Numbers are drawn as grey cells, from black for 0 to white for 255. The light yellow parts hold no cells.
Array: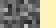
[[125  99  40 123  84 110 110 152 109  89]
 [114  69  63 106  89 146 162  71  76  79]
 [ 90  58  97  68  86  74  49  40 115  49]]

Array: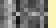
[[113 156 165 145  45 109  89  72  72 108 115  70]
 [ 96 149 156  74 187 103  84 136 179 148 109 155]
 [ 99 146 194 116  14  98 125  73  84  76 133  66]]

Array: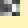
[[ 79  85 101 240 175]
 [137 173 206  51  79]]

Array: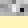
[[142 156 186 230 206 159 155]
 [190 181 179 179 159 159 184]]

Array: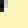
[[  9 207]]

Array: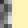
[[128  74 120]
 [ 96 111 174]
 [119 146 221]]

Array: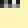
[[ 61 178 103 172 124]]
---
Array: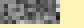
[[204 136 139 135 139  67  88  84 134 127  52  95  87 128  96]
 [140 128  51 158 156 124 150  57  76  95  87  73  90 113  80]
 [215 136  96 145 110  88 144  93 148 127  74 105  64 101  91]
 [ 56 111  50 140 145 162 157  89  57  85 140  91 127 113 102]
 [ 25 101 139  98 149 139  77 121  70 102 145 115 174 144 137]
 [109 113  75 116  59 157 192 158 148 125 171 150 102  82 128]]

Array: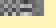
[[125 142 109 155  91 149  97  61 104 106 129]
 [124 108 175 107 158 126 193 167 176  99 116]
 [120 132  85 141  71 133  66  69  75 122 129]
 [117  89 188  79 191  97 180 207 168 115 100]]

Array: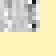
[[219 218 178 158 209 194 217 189 249  21]
 [240 216 193 154 220 190 214 164 125 144]
 [243 210 224 195 214 196 207 193 131 193]
 [232 201 252 191 222 201 211 214 170 169]
 [254 212 212 180 206 197 203 193 159 210]
 [197 185 227 239 203 206 188 209 170 144]
 [186 194 187 235 181 204 192 209 254  37]
 [232 189 239 210 194 204 205 207 193 144]]

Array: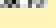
[[211 235  84 127  10 161 252 246  78 182 198 125]
 [232 143 173  63 183 113 229 226 110 239 118 166]]

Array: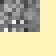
[[134  56 129 141 106 169  98  79 137  93]
 [152 113 183 145 169 128 162  71 108 119]
 [110 112 172 190 105 171 119 105 146 123]
 [125 168 110  81 157 154 104 148 149 144]
 [138 130 166 108 138 124  87 128 158 131]
 [135 188 108 130 246  67 212  70 108 121]
 [109 113 121  76 112 110 111 118 124 118]
 [119 116 240  92 196 113 153  51 114  99]]

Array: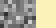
[[142 135  97 191 119 105 126 157 108]
 [164 148 157 104 187 107 126 178 184]
 [153 143 189 144 164 114 124 168 101]
 [149 108  49 118 141 130 131 135 171]
 [ 70 186  90 125 121 211 164  81 107]
 [122 109 145 186 124 152 139  70 206]
 [139  60 155 111 106 107  81 157 128]]

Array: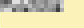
[[196 117  88 115 223 224 161 225 153 123 163 153 133 169 176 153]
 [208 153 145 168 169 153 150 153 188 146 155 170 138 163 154  93]
 [172 178 212 210  98 153 141  68 153 176 144 123 156 147 130  60]]

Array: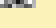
[[180 236 123 163 115  19  85 173 253]
 [186 124 105  59 207 147 144  85 103]]
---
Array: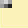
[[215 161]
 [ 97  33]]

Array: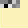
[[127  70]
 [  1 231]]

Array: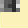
[[90 87]
 [86 57]]

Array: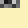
[[ 20  48]
 [133 116]]

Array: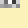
[[107 255]
 [147 155]]

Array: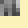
[[143 148]
 [126 137]]

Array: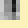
[[136 142]
 [148 144]]
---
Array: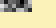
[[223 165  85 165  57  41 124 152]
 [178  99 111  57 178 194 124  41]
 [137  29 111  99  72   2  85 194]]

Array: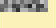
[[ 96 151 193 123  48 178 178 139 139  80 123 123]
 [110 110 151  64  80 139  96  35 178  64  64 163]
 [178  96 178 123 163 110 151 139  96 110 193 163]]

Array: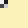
[[ 73 206]
 [244  30]]

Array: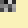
[[ 69 180  55 154]
 [126 142  83 168]
 [ 95  17 210  43]]

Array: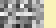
[[246 216  95 161 231 216 231 231 187 161 149]
 [ 66 175 175  95  35 135  66  80 216 175 187]
 [ 80 149 175 149 108 135 187  66 122 161 187]
 [ 95 122 203 187 149 135 122 108 203 122 203]
 [135 108 161 187 108 175 216 108 203 135 216]
 [ 80  95 187 161  66 122 122  80 108 149 149]
 [161  80 231 135  66 246  95 108 175 175 135]]

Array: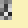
[[ 69 234  38]
 [153 110 138]
 [181  97 168]
 [123  69 220]
 [168  54 193]]

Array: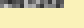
[[128 199 144 101 116  57 186 158 172 101  57 144 128 128  57 116]
 [101  87  44  72  87  72 186  87 116 172 101 128  57 158  72  87]]

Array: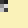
[[152 221]
 [193  67]
 [ 55  28]]

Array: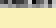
[[176 176 146 161 115 131 131 176 146 131 161 192 115 208]
 [ 88  47 146  35  61  61 103 208   6  88 103 176  35 192]]
